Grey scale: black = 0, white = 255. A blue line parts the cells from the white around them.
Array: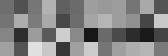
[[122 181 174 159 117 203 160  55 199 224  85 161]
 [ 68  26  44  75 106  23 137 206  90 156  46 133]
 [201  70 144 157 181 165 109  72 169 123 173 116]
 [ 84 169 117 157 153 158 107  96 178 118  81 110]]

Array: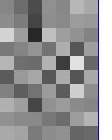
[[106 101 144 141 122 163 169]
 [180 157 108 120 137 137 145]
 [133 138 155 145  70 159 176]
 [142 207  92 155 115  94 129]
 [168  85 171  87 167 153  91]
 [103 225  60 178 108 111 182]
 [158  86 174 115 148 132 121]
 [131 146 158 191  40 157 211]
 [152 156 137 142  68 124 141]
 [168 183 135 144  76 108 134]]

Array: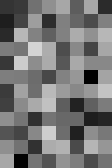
[[114  75 125 147  83 116   3 167]
 [150 181  74 178 172  49 114 143]
 [120 142  32 109 206 136  69  84]
 [ 37  30 105 104 116  48 117 143]
 [124  96  34  94 193 170 139  64]
 [195 153 136 155 185 110 162  59]
 [164   1 151 130  72 108 124 126]
 [136 136 169  87 171 141 204  55]
 [167  69 137  77 173 212 117 124]
 [183 145 172 129  96 130 183  41]
 [128  75 101 128  45 158  68  30]
 [ 43 167  93 167 144 113  57  52]]

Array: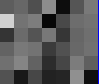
[[ 15 144  37  34  71  24  82]
 [ 95 124  70  44  98 133 112]
 [113 104  81  59 115 121  99]
 [111 102  54 120  84 107  52]
 [114 109  73   7 125 115 209]
 [121  85  13 141  79 103  93]]

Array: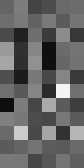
[[ 95 116  86  70 120 121]
 [106  90  92 116 100  91]
 [182  50 166  73 203 106]
 [ 91 120  72  76 120 128]
 [ 62  91 170  70 125  14]
 [112 244  42 134  89 112]
 [ 58 133  73 120  27  78]
 [115 102  15 145  47 165]
 [116 107  15 134  49 154]
 [ 56 140  59 111  32  75]
 [117  91 122  99 122 110]
 [109 106  77  68 125 101]]

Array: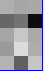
[[197  96 179]
 [173 220 154]
 [170 199 165]
 [ 13 115 103]
 [168 166 175]]

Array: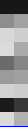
[[177 217]
 [ 56  27]
 [204 210]
 [160 155]
 [133 107]
 [170 219]
 [206 216]
 [161 141]
 [ 23  23]]
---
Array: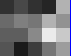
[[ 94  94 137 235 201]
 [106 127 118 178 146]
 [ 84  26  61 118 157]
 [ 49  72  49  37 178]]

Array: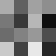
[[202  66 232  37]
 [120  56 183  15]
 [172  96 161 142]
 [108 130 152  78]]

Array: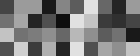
[[ 69 155 155  25 133  92 225 103  36 155]
 [195 114 124 143 103 184 143  92 114  25]
 [ 80 207  59 175  36 225  80 166 143 195]
 [114 166  36  80  14 225 195  59  48  69]]

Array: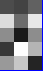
[[220 108 231]
 [ 55 254 180]
 [141  26 141]
 [ 76  67  97]
 [153 199  36]]

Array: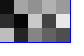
[[ 45   6 201  67 232]
 [ 16 165 145 177 154]
 [189  36 133  98  78]]

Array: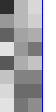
[[ 46 184 216]
 [152 184 207]
 [ 88 173 195]
 [ 97 163 173]
 [226 118 141]
 [195 130 130]
 [226 152 118]
 [216 107 107]]

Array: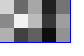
[[137 241 187  55 158]
 [211 105 167  33 116]
 [176  65  96  13 146]]

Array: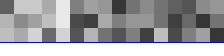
[[190 170 211 105 211  84 180 115  84 127  63 190  74 127 160  54]
 [ 96 201 201 170 233 127 160 150  54 115 139 115  96  84 139 150]
 [180 139 160 190 233  74  63 170 127 150 150 115  63 105  54 115]]
